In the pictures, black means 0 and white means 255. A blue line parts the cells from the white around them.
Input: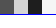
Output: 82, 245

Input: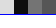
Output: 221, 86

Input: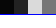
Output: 6, 119

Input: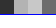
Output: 49, 108

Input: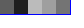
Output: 94, 116

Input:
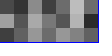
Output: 73, 97

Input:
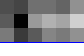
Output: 78, 145
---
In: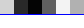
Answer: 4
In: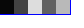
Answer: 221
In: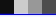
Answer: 152
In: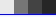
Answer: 67
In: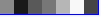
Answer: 89
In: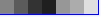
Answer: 51
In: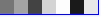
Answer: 67
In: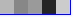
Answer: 154
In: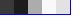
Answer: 172
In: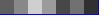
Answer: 207
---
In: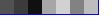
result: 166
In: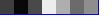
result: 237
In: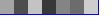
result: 56
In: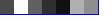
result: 47
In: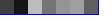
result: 117
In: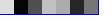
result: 193
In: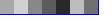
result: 92
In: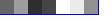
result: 69
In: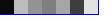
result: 127
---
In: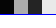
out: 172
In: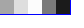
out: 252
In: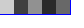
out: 145
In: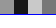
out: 23
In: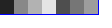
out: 78
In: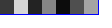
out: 12
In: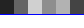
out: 142
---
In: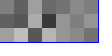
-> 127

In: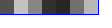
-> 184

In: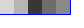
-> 137

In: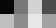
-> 76

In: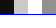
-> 145

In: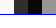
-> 150

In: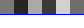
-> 110
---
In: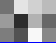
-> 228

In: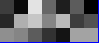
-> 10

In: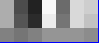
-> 76

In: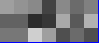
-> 147

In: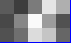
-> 61

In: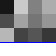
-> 202

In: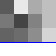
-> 233

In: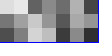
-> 232

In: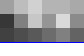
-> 189
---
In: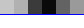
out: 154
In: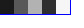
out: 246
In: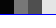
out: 229
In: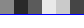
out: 69
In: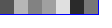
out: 119
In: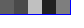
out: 126
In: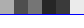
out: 235
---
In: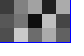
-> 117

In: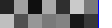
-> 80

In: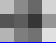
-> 93

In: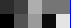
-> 83

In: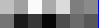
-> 26

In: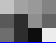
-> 45

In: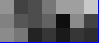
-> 86

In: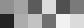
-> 173

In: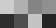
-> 79
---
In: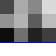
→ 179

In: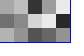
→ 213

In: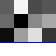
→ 2

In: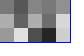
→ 174

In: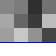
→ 102

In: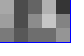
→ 140

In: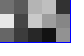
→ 201
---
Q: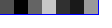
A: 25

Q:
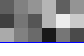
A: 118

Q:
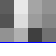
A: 63

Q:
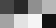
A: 245

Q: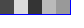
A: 186

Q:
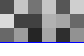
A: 46

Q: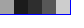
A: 87
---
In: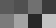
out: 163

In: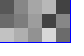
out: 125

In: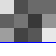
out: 117

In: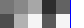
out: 178

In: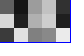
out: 31

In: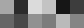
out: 72

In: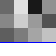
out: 205

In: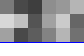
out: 192

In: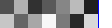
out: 101
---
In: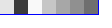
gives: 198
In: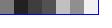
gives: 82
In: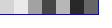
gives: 70
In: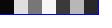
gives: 246
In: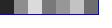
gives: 121
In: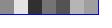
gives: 116
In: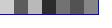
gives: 44
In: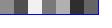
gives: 121
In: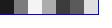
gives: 172
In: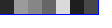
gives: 102
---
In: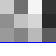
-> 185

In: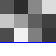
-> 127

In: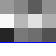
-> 110

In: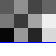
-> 37

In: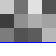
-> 92

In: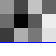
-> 120

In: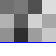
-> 157
